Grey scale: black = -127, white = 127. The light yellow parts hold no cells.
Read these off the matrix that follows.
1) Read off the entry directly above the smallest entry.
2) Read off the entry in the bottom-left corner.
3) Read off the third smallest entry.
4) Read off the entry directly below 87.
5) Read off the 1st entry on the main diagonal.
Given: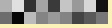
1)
96
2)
-18
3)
-78
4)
-38
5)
49

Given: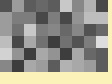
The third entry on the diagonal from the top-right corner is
7
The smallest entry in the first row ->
-55
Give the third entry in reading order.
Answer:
-35
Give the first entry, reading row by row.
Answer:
-45
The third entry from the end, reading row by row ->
40
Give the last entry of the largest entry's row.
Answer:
93
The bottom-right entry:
-35
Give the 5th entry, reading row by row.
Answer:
-35
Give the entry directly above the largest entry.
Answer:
-23
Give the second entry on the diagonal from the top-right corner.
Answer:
61
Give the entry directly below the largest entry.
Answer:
-35
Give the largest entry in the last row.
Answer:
50
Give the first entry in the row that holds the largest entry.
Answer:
61
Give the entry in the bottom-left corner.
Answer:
7
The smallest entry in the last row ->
-66

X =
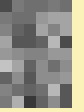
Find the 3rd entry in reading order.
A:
-16
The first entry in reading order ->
-52
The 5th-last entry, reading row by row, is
47
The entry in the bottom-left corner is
-6
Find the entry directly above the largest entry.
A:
24
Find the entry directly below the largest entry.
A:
-28
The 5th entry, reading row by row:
-6
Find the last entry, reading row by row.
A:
-40
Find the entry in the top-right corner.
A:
-16
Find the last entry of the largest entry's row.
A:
13
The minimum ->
-71
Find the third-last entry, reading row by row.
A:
-28
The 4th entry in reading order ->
-16

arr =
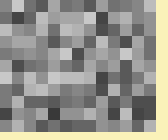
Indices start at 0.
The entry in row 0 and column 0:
6
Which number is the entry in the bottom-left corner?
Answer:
6
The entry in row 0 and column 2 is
-14
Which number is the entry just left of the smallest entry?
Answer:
38
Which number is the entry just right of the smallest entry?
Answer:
18
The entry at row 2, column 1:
18
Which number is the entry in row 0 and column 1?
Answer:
72
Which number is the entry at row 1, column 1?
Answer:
-58
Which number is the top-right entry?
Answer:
60
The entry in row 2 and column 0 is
60
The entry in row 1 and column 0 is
-14
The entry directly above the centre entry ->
-49
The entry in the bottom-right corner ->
50
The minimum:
-70
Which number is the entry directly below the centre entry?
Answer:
60
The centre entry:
-26
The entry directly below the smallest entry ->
-14
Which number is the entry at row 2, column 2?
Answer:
6
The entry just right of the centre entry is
38
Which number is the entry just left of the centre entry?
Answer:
-5
